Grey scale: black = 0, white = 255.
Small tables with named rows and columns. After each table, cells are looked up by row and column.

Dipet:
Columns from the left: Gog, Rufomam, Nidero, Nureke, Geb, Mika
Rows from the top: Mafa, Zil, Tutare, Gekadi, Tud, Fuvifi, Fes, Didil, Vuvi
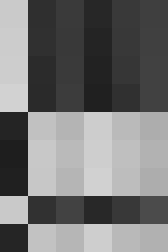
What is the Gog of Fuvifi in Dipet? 30
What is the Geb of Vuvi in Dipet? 185
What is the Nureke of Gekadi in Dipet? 32
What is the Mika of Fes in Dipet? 173
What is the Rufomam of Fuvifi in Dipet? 200
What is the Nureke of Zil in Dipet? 36
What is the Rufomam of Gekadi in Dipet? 42
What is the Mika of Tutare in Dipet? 65
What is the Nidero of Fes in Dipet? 181
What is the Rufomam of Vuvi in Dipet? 194

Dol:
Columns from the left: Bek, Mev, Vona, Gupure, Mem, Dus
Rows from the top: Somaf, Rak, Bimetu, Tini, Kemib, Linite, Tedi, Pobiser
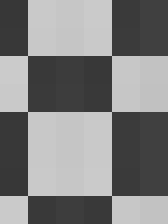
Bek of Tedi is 55
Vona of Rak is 197
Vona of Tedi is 198
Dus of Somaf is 64
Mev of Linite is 200
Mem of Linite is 59
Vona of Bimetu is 60
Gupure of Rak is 201
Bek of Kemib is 56
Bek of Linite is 56

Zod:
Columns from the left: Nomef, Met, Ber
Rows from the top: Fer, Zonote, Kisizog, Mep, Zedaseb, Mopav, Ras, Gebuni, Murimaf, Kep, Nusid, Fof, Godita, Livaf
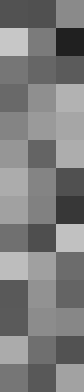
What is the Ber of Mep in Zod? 178
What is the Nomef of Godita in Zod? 171
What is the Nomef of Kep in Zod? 189
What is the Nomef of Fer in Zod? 82
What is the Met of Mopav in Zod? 100
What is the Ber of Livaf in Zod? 162
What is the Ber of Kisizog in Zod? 91
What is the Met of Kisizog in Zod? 102
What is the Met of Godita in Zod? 111
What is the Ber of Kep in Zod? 108
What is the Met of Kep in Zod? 160
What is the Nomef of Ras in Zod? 172
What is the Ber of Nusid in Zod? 100
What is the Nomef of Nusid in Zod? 89
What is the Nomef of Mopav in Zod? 150

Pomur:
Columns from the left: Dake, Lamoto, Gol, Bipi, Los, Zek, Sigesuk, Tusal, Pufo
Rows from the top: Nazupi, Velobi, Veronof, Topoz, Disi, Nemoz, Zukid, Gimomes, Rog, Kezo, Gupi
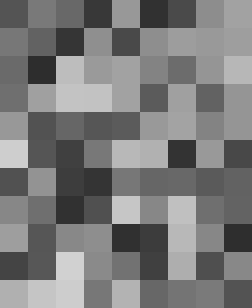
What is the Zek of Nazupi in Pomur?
49
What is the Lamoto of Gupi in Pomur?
197
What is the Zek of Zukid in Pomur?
102
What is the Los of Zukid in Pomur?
119
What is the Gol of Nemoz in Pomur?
64
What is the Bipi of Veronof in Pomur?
154
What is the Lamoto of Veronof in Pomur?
45
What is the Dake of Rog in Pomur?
158
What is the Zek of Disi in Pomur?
153
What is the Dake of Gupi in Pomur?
176
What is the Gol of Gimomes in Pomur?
49
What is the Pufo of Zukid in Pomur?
98
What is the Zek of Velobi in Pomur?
142
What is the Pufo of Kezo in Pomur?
136
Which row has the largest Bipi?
Topoz

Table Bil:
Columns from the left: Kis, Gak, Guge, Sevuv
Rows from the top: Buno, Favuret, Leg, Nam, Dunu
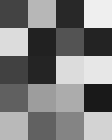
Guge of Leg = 220
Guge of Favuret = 83
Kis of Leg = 65
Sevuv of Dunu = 211
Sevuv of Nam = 25
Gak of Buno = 183
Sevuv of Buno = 239
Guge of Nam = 172
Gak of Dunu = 97
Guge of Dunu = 132
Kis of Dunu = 185
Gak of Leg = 36
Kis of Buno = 67
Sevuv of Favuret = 35
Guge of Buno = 40
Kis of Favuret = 220

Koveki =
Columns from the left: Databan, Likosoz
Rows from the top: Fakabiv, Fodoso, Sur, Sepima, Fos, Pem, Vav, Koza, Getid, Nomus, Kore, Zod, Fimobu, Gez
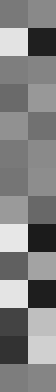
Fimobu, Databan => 50
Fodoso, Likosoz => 31
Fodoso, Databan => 227
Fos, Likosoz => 113
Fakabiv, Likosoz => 137
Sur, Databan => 126

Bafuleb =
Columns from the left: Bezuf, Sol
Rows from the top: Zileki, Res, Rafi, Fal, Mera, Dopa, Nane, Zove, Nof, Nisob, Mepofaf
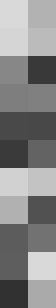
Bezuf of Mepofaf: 49
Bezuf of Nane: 209
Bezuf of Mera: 73
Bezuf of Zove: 177
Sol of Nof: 114
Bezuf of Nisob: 94
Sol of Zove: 81
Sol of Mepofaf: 170
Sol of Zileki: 178
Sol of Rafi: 57
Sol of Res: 187
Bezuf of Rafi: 135
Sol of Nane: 195
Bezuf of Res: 213
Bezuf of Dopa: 58
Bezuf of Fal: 126
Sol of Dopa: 99

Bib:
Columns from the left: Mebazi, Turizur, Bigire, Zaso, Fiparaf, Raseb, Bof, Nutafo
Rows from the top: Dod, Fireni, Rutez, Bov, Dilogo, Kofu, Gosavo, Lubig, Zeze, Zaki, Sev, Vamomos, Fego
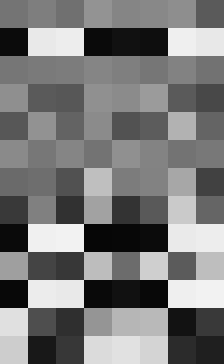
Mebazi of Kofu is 138
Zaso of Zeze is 6
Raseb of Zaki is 207
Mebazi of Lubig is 57
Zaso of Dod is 147
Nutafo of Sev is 242
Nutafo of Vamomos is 57
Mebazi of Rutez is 118
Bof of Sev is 239
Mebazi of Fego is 205
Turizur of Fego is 24
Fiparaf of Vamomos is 182
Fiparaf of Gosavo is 124
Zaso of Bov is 144
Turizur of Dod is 126
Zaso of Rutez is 133
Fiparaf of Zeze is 7

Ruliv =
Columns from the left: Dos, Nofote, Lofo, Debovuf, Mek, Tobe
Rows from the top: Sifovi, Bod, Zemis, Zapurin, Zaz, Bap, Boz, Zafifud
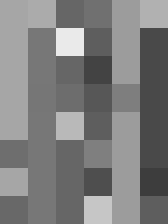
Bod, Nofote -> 119
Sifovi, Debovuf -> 112
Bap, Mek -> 156
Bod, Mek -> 156
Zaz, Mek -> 156
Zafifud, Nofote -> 119
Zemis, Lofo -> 102
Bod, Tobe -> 73
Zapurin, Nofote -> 118

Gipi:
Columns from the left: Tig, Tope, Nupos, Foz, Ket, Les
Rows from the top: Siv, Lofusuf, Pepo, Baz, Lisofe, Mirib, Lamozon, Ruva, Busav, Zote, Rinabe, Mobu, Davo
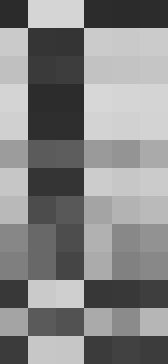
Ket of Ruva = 179
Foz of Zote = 171
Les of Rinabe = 62
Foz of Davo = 59
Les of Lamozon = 203
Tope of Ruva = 76
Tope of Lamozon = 52
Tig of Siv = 43
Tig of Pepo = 192
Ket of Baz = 213
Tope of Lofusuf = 53

